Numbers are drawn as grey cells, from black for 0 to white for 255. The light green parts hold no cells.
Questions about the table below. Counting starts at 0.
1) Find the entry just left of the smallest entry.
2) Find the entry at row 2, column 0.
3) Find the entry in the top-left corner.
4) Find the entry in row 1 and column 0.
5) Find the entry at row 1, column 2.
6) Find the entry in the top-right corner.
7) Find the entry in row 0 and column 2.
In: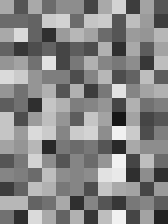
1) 163
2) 169
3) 169
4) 107
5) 99
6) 85
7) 169

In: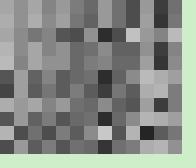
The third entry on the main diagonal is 118
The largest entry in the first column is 186
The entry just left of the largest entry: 139
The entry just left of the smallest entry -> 180
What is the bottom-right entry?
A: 145
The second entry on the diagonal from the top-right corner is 53
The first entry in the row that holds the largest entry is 180
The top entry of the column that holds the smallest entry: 153
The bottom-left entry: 77
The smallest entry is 37
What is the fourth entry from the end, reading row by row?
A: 124
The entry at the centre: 112
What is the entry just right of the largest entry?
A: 85
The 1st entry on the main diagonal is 166
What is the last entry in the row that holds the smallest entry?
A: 118
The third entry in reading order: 166
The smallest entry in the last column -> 112
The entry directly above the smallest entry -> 180
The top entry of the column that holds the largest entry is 153
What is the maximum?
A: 200
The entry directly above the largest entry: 45
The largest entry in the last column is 186
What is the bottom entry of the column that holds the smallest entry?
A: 173
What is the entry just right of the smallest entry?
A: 92
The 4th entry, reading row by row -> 132
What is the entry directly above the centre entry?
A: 124
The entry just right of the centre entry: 45
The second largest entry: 193
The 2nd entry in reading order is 145

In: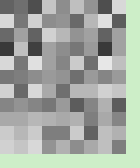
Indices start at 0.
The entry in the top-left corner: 98
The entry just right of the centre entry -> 111
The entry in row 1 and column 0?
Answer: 216
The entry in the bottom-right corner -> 126
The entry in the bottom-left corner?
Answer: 209
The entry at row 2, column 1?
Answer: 161
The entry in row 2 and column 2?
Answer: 98
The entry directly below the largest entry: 133
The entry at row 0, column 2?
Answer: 78
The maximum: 231
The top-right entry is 216
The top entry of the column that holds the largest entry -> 78
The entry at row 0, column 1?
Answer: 111
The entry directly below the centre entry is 111

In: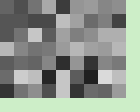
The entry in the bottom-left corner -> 52
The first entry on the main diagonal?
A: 100
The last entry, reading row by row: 155
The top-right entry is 142
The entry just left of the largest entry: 32
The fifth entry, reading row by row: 60
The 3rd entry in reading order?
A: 115
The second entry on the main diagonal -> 85
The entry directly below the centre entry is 46
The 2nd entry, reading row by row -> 79
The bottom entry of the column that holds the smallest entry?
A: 107
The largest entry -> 218
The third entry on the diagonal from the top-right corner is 142
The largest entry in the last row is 198
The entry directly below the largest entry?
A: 100
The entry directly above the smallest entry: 52
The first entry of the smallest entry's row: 107
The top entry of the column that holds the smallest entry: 155
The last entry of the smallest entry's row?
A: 190
